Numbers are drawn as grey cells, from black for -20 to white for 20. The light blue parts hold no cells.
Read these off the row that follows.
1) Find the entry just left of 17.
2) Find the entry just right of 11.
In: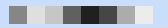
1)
7
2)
-5

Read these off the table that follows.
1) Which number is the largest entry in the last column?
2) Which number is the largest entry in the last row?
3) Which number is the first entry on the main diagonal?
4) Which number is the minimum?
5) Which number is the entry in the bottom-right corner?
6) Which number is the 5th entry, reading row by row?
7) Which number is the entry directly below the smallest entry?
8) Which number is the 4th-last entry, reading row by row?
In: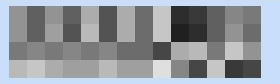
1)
3
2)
15
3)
3
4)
-15
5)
-9
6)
7
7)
7
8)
-9
